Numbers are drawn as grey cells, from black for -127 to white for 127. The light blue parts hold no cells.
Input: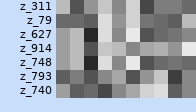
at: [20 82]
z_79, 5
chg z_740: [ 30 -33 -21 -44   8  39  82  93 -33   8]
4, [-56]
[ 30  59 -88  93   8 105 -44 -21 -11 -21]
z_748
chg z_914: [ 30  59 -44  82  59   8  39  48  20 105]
4, [70]
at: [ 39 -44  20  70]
z_793, 5
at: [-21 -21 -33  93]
z_79, 1
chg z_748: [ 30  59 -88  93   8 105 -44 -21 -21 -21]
9, [-11]

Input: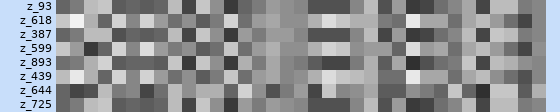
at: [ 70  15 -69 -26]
z_93, 11
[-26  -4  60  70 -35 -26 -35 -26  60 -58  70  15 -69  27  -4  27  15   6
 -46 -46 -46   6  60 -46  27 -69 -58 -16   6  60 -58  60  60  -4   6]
z_725

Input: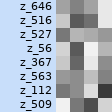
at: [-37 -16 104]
z_516, 2
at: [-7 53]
z_527, 1
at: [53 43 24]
z_527, 2
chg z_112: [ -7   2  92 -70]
2, [13]
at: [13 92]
z_112, 2

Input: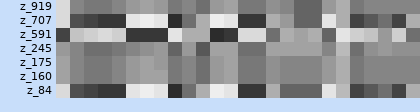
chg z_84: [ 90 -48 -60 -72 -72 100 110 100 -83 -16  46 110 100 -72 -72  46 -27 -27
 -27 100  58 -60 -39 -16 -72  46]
25, [-60]
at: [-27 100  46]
z_707, 19
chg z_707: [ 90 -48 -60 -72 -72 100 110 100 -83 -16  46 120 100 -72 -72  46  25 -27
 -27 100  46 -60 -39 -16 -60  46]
12, [110]
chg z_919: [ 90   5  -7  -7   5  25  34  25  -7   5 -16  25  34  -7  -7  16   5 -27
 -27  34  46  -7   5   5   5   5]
20, [25]
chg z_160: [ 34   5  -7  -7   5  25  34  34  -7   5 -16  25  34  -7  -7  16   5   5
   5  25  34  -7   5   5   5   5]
21, [46]

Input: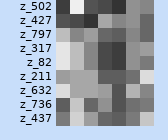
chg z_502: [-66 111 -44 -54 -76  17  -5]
7, [6]
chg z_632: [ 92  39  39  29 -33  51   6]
5, [-44]
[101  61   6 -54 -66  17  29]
z_317
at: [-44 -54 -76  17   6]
z_502, 3
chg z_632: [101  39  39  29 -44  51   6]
1, [92]
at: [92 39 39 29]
z_632, 1

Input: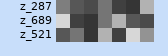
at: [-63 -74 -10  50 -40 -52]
z_689, 2
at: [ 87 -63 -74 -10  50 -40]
z_689, 1
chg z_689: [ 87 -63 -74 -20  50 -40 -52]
4, [-10]
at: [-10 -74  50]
z_521, 2
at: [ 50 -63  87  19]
z_521, 4

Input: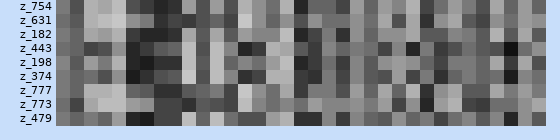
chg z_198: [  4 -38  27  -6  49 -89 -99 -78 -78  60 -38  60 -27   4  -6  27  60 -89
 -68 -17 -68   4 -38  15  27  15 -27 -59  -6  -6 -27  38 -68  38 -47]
15, [-17]
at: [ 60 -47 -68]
z_754, 5

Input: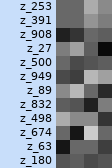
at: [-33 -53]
z_180, 2
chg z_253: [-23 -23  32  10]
3, [44]
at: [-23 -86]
z_89, 3

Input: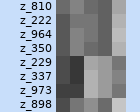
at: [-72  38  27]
z_229, 2
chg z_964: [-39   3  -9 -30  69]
5, [60]
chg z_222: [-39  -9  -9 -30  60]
5, [50]
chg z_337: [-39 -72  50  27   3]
1, [-51]

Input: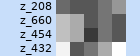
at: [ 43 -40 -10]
z_660, 2
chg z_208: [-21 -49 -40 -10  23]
2, [-40]
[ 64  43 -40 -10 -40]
z_660
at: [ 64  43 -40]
z_660, 1
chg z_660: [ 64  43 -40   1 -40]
4, [-10]
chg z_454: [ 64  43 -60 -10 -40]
3, [-70]
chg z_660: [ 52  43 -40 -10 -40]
1, [64]

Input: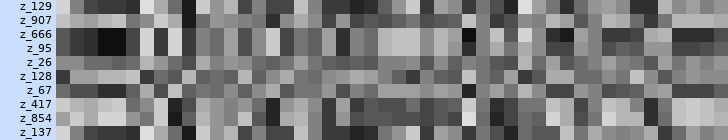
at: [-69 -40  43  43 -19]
z_128, 34
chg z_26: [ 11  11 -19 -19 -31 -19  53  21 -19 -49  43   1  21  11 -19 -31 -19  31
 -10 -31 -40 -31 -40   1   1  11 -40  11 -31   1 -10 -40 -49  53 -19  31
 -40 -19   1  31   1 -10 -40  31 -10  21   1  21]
17, [-10]
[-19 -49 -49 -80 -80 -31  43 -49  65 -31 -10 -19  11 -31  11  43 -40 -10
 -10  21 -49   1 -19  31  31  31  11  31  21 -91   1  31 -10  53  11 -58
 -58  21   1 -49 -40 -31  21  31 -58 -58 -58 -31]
z_67
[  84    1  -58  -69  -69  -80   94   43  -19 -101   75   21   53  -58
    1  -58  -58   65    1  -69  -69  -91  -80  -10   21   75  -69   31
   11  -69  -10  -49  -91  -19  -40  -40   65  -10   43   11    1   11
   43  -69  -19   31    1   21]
z_137
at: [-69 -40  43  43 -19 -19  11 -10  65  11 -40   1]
z_128, 34
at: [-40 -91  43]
z_854, 15
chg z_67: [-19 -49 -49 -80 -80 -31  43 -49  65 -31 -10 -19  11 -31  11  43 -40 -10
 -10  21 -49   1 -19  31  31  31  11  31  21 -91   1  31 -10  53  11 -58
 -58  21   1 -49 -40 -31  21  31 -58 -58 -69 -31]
47, [-58]

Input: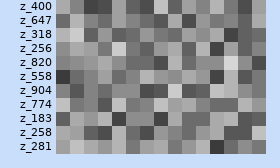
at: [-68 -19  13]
z_281, 12
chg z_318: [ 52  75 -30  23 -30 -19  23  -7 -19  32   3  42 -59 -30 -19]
11, [13]
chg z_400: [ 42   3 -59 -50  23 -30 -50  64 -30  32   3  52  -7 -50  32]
5, [32]
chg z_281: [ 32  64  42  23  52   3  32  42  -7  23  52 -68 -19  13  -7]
6, [-7]
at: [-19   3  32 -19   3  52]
z_558, 2
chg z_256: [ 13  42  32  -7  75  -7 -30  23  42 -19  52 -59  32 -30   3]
10, [-30]

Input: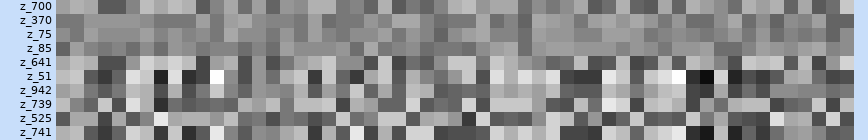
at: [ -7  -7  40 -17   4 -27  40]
z_370, 29
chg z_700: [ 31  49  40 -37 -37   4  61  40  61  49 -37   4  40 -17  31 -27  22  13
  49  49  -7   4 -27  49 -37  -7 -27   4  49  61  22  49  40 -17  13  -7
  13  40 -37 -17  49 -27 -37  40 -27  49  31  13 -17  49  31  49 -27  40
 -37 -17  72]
32, [40]
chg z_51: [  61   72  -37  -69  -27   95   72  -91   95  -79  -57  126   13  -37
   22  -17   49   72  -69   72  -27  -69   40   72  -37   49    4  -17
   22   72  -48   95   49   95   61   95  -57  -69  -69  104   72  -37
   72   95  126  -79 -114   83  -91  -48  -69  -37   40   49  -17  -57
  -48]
14, [-48]
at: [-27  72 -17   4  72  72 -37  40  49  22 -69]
z_525, 20
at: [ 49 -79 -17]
z_739, 7
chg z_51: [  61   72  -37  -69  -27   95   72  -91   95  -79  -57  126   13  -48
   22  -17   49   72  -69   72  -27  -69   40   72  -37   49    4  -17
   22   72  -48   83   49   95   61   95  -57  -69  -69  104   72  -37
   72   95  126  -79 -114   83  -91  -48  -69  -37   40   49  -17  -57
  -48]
32, [95]

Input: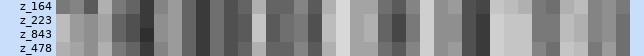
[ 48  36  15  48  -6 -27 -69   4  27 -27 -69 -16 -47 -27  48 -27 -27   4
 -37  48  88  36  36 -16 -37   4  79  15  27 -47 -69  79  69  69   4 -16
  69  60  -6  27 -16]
z_478
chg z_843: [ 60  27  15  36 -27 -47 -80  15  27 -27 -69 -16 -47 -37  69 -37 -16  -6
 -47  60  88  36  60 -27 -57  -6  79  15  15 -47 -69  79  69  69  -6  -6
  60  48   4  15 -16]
23, [48]

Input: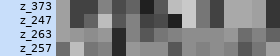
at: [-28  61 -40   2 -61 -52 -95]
z_247, 3
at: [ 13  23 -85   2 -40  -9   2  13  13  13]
z_263, 3
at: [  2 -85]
z_257, 4
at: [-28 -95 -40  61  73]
z_373, 6

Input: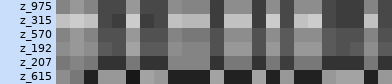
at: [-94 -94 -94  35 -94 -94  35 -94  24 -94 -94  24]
z_615, 9
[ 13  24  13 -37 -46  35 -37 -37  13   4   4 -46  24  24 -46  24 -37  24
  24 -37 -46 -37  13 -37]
z_192
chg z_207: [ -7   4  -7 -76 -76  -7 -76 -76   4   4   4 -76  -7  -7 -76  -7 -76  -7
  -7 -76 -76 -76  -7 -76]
17, [-66]
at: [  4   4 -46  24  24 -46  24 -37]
z_192, 10
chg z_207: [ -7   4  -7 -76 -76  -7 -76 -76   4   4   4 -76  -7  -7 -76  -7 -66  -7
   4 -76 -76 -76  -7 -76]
19, [-7]
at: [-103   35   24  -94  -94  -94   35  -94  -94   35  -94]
z_615, 6

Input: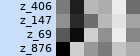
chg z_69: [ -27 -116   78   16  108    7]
1, [-39]
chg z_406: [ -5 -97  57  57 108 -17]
4, [45]
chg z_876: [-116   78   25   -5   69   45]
1, [-127]
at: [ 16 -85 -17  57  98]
z_147, 1
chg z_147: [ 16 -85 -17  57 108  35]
5, [98]
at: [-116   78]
z_69, 2
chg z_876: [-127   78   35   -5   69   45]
3, [25]

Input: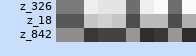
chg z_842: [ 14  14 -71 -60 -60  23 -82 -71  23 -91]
10, [-82]
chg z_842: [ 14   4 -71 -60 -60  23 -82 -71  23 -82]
2, [14]
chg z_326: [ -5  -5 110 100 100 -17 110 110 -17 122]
8, [122]

